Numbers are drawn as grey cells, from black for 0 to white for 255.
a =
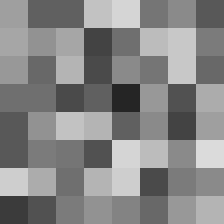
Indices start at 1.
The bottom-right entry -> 180
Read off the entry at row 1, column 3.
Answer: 96
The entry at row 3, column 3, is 180
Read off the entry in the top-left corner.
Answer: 159
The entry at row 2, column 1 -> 166
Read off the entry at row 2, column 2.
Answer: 146
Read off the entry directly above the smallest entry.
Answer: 138
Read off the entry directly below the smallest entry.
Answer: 96
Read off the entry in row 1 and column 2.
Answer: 96
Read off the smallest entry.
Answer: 37
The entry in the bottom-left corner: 59
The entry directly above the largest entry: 159
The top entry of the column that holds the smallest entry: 213
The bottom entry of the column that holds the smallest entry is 131
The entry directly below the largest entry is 138
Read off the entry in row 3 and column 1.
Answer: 152

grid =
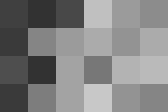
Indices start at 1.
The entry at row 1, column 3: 72
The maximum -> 200
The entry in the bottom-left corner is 58
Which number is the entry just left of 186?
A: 179
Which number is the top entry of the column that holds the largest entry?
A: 192
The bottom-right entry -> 133
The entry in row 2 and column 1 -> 58

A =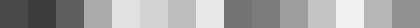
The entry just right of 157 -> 196
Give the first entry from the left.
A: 72
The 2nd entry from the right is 183
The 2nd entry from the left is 60

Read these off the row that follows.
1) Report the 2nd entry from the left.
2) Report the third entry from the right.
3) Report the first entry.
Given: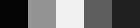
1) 148
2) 240
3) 4

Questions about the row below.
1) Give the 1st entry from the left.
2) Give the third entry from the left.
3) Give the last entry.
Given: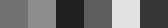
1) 114
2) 32
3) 54

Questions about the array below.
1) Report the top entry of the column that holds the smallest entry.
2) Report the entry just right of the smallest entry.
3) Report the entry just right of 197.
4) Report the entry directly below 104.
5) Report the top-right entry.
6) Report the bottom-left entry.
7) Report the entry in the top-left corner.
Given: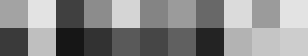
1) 64
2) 50
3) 205
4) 35
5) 227
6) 58
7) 163

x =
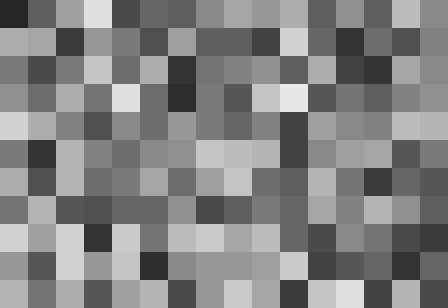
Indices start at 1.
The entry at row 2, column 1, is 173
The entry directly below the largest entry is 67
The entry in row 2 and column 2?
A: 165
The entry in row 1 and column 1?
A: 37
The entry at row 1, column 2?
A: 94
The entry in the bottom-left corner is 180
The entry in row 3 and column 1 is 122
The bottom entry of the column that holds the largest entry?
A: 59
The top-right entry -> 137
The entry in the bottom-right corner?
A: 74
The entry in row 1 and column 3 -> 159
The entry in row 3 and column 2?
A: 74
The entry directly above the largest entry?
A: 94
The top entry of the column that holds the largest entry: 173
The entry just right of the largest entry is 86

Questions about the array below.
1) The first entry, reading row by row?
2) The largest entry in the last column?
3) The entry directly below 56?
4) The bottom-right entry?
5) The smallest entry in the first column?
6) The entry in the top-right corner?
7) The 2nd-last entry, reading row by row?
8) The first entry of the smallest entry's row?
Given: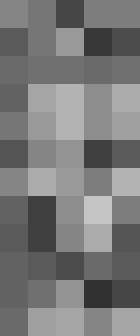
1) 133
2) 179
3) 106
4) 165
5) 84
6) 125
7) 133
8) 98
